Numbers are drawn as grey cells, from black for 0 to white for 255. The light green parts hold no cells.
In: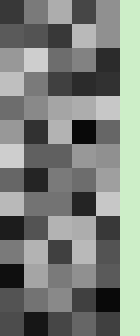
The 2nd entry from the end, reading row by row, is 102
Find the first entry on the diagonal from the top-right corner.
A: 144
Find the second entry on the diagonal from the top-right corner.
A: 185
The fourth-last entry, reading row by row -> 22
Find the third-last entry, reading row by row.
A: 70
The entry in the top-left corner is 56
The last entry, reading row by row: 64
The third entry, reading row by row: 173
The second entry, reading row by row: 122
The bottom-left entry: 76
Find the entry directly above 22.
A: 115
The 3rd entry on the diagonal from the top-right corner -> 109
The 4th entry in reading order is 70

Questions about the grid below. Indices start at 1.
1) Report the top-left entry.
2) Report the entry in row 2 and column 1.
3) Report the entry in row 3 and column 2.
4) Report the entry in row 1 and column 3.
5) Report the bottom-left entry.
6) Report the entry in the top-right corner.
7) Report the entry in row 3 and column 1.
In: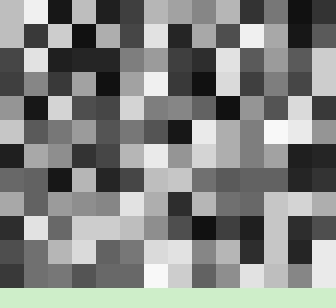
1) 190
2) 190
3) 226
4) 23
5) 57
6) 51
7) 70

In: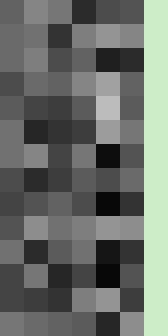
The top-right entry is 83
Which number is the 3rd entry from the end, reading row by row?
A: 90
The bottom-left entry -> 120
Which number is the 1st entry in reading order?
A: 98
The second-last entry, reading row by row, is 37
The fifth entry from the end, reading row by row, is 106
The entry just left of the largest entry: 90
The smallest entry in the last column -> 44
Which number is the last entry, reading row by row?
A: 141
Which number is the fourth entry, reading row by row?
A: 44
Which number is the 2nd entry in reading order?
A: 133
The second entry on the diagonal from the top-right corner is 148
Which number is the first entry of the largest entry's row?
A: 90
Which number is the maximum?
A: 190
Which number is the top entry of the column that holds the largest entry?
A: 75
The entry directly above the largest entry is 162
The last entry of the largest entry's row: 90
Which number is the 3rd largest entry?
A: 156

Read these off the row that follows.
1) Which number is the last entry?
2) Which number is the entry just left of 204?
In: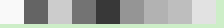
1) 226
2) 100

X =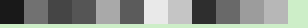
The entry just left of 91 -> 169
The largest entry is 233
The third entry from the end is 105
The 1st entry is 25
